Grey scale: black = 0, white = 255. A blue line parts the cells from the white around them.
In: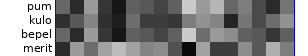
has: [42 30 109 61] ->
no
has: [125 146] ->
yes
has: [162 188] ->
yes
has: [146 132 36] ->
yes

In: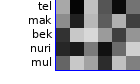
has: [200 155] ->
no
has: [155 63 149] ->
yes
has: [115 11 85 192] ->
no

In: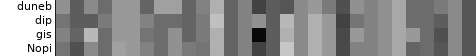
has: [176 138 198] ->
no
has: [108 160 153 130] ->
yes
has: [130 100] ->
yes
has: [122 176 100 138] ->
no
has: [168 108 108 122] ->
yes
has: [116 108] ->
yes
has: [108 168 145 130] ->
no

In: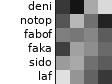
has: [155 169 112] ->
yes
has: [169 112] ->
yes
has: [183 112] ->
yes
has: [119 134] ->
yes
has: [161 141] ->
yes
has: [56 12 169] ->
no
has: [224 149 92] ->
no

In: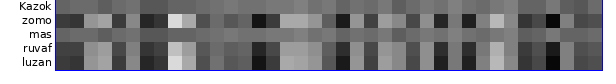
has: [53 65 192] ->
yes
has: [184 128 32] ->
no
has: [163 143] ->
no

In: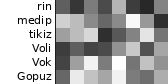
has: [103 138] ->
yes
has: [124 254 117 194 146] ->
yes
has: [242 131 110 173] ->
no
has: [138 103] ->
yes

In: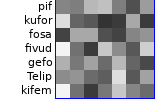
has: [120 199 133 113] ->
no
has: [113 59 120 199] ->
yes
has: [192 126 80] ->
yes

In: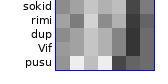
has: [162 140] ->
no
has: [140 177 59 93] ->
no
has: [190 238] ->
yes
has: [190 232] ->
no
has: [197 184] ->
no
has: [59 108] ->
no

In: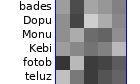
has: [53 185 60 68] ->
yes
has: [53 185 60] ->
yes
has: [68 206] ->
yes
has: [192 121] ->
yes

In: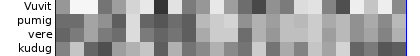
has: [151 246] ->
yes
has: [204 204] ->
yes

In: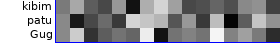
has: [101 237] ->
yes
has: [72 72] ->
no
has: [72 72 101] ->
no
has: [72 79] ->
yes
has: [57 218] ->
no
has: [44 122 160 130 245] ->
no

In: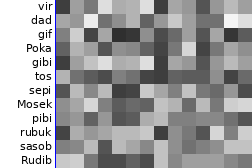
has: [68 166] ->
yes
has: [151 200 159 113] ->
yes
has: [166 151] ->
yes
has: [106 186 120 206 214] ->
yes

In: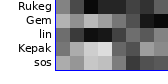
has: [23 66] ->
yes
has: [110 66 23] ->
no
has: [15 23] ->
yes
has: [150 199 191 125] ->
yes
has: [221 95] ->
no

